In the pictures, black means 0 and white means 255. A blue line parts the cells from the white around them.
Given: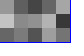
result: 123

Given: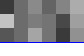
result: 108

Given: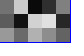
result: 106

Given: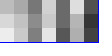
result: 202

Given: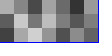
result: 168

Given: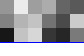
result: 195

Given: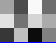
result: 192
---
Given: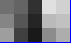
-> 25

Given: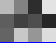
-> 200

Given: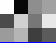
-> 181

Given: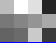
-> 107

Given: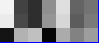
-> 171

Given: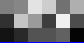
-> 83
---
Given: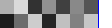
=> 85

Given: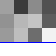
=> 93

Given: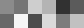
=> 91

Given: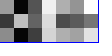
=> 118

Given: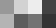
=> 67

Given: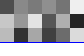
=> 37

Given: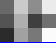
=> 113
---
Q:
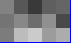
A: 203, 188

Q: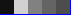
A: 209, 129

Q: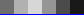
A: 215, 177

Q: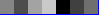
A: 201, 163

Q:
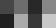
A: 200, 171

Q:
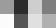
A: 251, 224
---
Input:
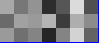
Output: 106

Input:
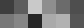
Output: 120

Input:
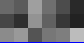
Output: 70

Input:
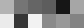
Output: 235

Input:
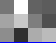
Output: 164

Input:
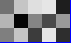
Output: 181

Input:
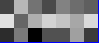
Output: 224

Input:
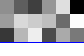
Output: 156
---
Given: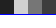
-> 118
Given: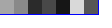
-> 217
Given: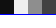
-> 142
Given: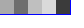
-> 218
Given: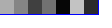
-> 195
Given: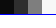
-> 126
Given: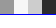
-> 205
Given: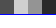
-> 148
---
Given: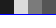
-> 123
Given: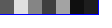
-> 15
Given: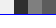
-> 127
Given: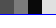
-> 9
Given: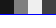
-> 239
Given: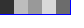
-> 217
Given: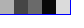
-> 8
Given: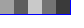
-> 116
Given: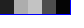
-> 77
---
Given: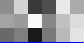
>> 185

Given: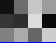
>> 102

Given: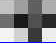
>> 57

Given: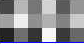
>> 58

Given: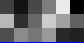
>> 41

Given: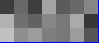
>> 156
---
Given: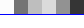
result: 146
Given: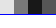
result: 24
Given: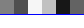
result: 23
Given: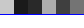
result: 63
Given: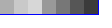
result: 86
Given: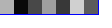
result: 208
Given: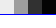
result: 49
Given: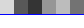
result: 188
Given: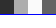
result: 250
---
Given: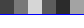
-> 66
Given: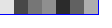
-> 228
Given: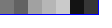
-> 120
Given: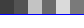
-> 62
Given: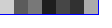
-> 208
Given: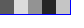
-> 91
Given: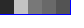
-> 41
